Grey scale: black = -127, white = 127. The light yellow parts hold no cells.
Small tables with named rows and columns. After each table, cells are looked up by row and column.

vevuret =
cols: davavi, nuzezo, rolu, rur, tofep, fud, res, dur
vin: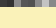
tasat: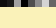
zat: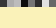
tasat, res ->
84
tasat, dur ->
-25
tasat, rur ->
-126
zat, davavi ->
-74
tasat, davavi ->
-113
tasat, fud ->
13
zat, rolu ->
60

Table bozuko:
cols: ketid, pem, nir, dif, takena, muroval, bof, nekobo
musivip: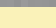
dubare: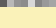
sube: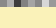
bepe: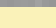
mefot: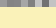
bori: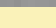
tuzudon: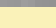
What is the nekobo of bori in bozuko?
20
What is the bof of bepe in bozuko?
25
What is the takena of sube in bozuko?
36
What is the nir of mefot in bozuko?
6
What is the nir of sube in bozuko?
-66
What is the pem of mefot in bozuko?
4
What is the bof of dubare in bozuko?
25
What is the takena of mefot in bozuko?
0
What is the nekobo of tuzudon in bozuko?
18
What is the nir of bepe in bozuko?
26
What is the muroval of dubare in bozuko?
5

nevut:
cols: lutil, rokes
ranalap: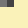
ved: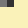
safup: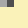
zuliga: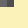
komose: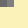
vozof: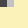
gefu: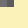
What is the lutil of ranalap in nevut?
-10
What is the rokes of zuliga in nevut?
-49
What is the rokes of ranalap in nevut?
-60
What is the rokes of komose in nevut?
0
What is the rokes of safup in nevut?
-48
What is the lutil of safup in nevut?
40
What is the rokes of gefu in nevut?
-35
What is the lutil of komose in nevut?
-21
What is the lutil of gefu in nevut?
-15
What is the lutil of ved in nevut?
-8
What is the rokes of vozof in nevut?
67
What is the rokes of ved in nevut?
-77
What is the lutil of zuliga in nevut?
-24
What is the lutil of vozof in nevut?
-57

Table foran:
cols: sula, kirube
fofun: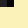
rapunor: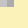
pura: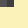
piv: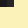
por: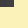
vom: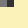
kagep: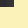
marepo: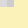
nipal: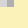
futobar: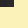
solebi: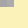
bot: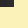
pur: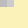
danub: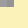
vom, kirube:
-77
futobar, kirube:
-85
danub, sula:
29
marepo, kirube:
77
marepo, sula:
91
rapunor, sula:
68
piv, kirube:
-89
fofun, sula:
-92
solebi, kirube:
44
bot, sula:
-86
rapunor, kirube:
44
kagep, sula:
-80
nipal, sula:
85
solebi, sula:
37
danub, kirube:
20
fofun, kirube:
-122
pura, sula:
-44
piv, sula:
-100
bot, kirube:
-83

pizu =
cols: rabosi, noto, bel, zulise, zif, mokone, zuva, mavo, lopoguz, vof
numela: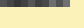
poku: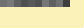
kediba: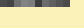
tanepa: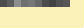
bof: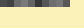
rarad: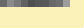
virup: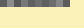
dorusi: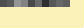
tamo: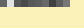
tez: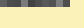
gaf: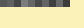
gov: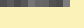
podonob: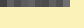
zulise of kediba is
3
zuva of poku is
-8
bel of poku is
-30
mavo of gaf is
-63
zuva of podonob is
-51
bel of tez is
-53
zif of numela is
-41
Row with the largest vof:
rarad

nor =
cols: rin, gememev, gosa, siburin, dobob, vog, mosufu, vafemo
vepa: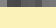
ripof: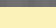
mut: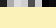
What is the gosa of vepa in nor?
-54
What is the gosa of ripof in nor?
-14
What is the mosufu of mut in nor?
-125
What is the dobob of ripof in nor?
-21
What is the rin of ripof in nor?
-20
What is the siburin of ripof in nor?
-17
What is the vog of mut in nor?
80
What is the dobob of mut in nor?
-49
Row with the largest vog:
mut

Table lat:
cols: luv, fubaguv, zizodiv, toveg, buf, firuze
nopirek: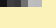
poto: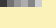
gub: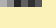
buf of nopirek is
61
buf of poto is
5
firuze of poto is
79
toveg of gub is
-31
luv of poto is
-71
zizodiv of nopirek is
-69
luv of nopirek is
-106
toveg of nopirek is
-15
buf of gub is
-78
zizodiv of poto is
23
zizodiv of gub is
-87
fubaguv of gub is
10
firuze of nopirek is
59
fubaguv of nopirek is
-63
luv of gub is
48
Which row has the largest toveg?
poto

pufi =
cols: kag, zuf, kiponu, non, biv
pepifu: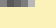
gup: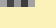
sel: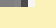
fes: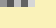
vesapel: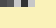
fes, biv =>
86
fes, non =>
-28
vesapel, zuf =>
-39
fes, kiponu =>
66
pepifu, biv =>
56
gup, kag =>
36
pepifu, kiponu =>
-23
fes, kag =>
21
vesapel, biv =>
71

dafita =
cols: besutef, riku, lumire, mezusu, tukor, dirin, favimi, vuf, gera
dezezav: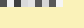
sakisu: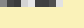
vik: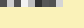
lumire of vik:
-45
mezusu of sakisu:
83
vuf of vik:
-45
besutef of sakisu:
7
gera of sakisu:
98
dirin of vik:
-77
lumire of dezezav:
-64
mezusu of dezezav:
89
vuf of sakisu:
-47
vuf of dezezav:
-38
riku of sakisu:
-58
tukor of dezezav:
99
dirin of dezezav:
-40
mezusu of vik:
114
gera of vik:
85
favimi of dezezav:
86
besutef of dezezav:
-46
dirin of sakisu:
-62
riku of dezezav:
113

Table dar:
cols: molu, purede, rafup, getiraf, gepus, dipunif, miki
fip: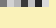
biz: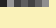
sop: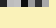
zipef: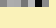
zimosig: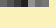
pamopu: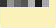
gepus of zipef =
58
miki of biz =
15
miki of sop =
41
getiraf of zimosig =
-94
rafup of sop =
65
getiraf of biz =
-32
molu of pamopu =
-75
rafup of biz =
-61
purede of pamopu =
19
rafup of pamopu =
-23
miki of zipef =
9
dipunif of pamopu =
-98
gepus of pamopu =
50

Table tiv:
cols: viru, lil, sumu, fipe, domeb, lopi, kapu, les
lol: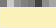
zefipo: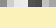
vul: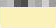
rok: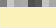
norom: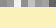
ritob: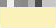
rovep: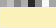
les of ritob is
72
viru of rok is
0
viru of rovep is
39
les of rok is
40
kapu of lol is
13
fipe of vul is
-50
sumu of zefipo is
105
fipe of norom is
15
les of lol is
37
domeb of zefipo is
-45
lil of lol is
74
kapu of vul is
79
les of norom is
-27
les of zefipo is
38
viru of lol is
-6
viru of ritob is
15
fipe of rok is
42
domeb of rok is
-47

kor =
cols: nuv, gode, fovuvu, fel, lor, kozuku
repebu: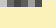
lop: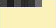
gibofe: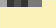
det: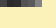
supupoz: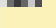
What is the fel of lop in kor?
-82
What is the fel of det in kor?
-44
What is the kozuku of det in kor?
3
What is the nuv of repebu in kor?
70
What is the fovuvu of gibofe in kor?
-46
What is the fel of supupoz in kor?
-26
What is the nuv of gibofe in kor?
40
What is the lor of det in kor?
-37
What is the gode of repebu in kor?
-21
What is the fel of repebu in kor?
-34
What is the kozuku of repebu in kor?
-49
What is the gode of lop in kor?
-96
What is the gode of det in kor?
-84
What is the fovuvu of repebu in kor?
-56
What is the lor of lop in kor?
-73
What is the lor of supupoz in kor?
72
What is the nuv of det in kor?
-59
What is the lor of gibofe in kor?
-5
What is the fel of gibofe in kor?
-75
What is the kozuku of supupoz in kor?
-47

